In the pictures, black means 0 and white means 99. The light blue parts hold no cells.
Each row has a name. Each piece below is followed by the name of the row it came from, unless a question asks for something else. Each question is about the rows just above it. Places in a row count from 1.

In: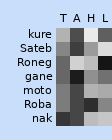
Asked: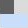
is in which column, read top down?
L
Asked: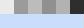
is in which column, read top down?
H
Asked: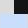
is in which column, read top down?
L
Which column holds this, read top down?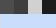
A
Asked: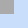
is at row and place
moto, 4
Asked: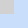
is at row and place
Roneg, 2

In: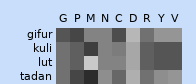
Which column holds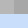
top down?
D
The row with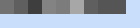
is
kuli
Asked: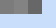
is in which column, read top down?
C
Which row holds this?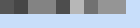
gifur
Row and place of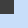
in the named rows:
kuli, 3
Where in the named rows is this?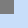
kuli, 5

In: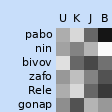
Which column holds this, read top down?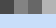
J
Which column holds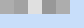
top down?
U

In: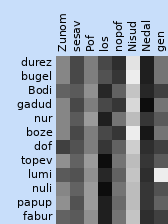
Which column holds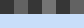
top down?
nopof
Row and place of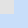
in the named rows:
durez, 6
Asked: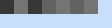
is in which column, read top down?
nopof
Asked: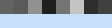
fabur
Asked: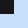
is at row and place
boze, 7
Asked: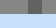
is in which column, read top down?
Zunom
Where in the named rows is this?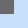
papup, 5

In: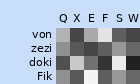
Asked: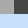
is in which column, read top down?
E
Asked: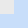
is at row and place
doki, 5
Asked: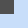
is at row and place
doki, 1
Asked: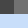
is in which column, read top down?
E
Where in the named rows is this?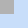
von, 1

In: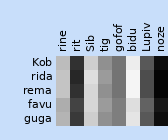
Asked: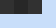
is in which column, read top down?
rit
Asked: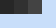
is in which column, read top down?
rit

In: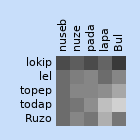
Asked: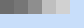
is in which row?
todap
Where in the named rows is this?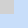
todap, 5
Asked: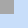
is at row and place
topep, 5
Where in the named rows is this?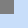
lel, 2

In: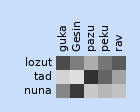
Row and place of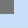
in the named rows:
lozut, 4
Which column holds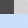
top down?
guka
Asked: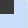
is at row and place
nuna, 2
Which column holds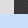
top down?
Gesin
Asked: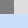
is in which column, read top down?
Gesin
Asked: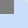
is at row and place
lozut, 2

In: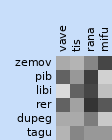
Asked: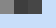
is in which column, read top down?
rana
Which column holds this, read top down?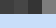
rana
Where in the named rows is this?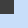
pib, 3
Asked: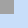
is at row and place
rer, 2

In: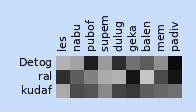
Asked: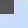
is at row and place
kudaf, 3
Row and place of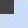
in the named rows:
kudaf, 5
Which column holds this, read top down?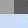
nabu
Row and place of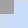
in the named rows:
Detog, 2

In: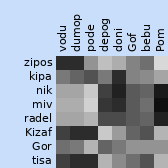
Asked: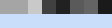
nik
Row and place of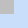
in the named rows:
zipos, 4
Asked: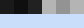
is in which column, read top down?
Pom
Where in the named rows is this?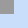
Kizaf, 5
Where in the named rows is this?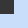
miv, 4
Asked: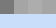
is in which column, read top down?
vodu

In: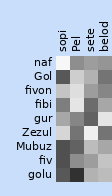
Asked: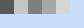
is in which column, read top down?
sopi
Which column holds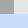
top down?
belod

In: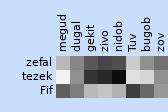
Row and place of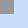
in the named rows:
Fif, 8
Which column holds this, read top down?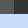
gekit
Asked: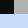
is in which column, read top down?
nidob

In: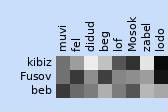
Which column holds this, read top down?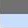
muvi
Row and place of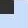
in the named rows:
kibiz, 6

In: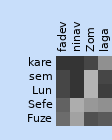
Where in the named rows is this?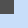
Fuze, 3
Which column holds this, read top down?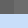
fadev
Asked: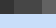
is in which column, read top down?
fadev
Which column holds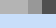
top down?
Zom
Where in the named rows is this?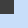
Lun, 4
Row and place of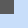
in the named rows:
Fuze, 4
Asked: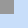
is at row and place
Sefe, 3

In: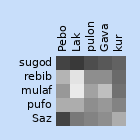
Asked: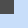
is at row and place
sugod, 3
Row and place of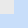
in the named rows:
mulaf, 2
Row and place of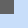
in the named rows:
sugod, 5
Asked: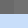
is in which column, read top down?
kur
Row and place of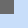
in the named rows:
rebib, 5
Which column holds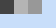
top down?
Pebo
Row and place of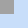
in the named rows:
mulaf, 3

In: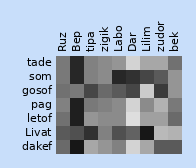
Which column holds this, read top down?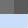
Ruz
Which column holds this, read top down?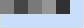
tipa
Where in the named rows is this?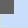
Livat, 6
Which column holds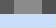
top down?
Labo
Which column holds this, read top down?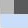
zudor
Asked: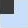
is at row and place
gosof, 8
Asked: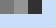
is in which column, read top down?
tipa

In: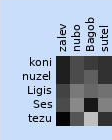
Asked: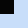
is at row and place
tezu, 1
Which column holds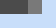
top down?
nubo

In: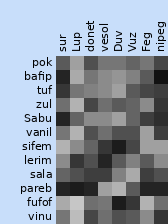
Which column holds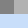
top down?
Duv
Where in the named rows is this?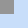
bafip, 5
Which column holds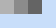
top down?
sur
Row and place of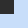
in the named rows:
Sabu, 8

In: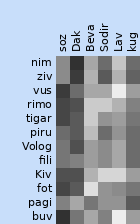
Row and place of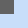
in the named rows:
ziv, 6
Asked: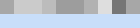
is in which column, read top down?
Beva
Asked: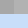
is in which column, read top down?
Beva

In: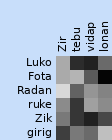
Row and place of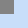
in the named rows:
Radan, 4
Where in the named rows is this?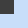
girig, 1

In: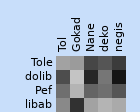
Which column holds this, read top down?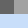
Nane
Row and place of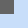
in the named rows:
Pef, 3
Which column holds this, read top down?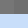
deko
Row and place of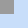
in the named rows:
Tole, 2
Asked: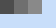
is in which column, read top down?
Tol
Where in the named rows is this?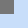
dolib, 4
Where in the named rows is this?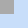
libab, 5

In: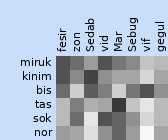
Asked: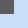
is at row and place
bis, 3
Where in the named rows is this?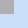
tas, 3
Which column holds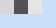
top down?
vif
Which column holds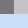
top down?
Sebug

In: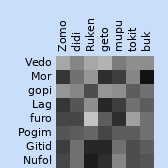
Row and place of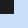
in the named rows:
Nufol, 3
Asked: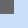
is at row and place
Pogim, 3
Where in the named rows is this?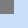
Vedo, 5
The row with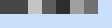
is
furo
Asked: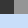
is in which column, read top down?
Zomo

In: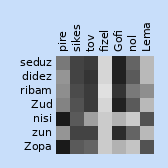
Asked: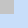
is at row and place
Zopa, 6
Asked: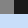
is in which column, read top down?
pire
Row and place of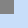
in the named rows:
Zud, 1
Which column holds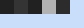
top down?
Gofi
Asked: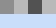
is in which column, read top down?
Lema
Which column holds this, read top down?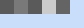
nol
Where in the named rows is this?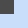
ribam, 2

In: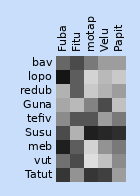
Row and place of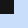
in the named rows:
lopo, 1
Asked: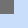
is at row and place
vut, 1
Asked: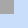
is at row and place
Guna, 1
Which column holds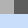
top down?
Fitu

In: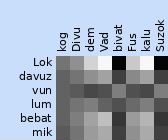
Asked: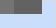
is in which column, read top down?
kog
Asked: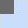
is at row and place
lum, 6

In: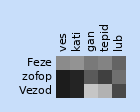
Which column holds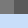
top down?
gan
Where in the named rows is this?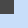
Vezod, 5

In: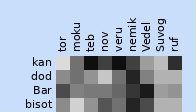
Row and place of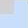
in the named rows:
bisot, 2
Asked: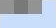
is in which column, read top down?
teb
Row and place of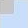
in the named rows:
dod, 4
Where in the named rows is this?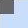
Bar, 5

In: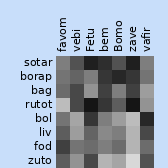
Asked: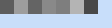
liv
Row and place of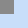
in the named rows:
liv, 4
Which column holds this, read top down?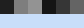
Fetu
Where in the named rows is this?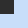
sotar, 4
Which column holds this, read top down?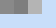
bem
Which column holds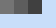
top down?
favom

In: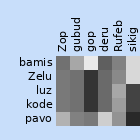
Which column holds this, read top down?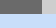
deru
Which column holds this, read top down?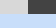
sikig
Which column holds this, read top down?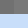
Zop
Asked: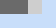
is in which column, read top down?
deru
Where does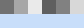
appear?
bamis

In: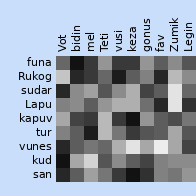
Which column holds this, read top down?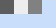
fav
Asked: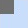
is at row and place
Lapu, 7
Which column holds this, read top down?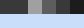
mel

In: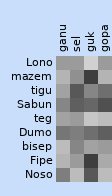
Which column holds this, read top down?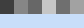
guk
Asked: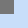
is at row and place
Dumo, 1
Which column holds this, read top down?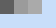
gopa
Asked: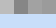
bisep
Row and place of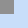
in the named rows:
mazem, 2
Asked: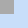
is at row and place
Fipe, 4
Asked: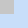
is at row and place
teg, 3

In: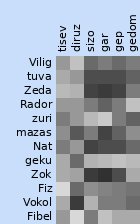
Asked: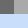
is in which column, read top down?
gedom
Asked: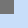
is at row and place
Fiz, 6
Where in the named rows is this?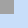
Zok, 2
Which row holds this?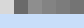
Fiz
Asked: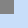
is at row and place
Fiz, 4

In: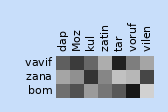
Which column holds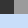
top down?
kul
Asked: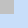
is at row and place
zana, 5
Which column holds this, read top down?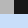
voruf

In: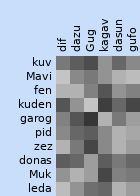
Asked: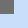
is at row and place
leda, 3
